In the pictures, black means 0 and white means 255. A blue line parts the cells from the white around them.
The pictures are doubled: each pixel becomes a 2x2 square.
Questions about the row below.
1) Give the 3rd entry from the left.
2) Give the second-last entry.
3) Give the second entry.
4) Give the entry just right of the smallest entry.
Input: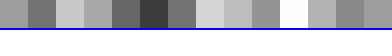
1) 201
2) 137
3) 115
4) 115

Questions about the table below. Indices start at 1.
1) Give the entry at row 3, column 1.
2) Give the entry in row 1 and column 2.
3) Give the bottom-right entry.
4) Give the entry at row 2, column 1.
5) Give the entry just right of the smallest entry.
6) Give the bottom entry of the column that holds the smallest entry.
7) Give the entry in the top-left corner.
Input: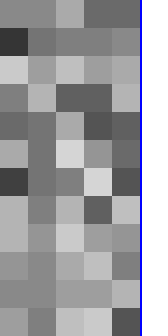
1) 202
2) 137
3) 84
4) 53
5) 116
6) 158
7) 137

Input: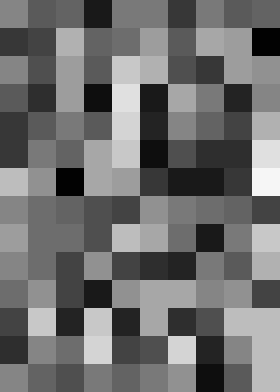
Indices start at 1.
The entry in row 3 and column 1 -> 133
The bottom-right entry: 189
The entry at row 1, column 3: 99
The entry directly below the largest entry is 67
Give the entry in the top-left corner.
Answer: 133
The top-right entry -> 99
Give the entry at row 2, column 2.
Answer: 67
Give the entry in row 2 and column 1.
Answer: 55
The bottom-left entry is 133
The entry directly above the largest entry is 224
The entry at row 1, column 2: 90
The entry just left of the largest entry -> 55
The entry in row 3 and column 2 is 79
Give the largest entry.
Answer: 246
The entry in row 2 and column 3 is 177

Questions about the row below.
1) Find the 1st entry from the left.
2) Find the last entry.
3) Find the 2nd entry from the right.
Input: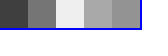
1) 63
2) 147
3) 169

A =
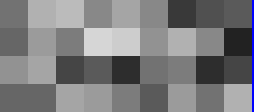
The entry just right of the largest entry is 205
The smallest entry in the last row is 90
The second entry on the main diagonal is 155
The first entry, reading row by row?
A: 114
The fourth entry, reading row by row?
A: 136
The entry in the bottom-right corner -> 177
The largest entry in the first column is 146
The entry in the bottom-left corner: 102
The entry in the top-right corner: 90
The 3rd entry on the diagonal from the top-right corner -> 124
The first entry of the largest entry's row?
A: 102

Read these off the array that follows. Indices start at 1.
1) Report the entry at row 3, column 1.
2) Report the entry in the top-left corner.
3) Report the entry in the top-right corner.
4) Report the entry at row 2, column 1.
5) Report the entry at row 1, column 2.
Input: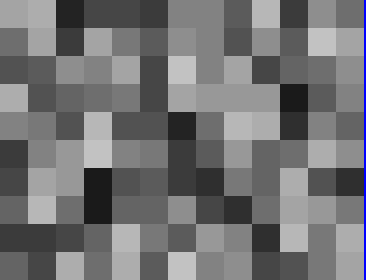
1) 82
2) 164
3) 110
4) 110
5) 173

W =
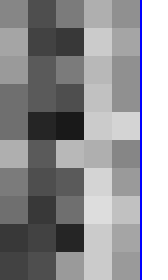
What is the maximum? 221
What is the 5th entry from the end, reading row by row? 66
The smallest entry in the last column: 134
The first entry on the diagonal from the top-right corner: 144
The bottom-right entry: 154
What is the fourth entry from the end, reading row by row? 78
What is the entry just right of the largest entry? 193
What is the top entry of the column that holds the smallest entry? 123
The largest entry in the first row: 175
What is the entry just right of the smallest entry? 203
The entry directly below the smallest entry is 184
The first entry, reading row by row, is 134
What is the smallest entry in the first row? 78
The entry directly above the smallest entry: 78
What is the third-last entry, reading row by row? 154

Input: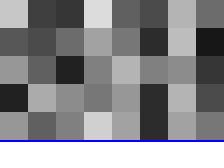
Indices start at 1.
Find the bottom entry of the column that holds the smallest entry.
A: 119
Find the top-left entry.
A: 199
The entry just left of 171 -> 33
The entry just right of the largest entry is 96
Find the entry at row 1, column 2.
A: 63
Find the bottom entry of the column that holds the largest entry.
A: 208
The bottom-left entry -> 151
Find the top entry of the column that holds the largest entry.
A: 220
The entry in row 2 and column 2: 75
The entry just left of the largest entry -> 54

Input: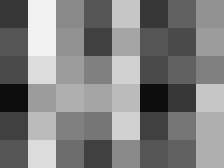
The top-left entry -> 55
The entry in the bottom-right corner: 175
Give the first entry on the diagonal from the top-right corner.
146
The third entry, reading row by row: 137
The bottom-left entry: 85
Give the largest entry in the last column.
198
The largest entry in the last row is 220

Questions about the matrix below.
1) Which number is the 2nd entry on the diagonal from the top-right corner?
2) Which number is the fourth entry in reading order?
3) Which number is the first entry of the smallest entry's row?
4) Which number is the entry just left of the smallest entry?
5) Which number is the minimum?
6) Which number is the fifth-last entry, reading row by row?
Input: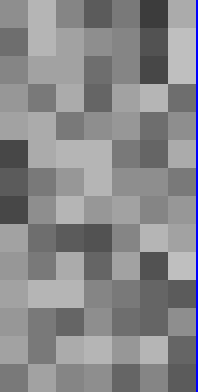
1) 82
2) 91
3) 142
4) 121
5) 60
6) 133

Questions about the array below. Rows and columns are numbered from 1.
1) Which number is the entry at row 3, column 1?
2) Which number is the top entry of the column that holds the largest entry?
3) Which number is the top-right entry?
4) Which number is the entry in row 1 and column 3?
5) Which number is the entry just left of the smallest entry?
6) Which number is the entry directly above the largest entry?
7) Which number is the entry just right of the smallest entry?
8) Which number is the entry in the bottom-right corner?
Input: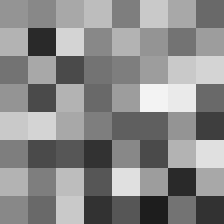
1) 115
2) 201
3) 105
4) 168
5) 86
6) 157
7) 115
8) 50
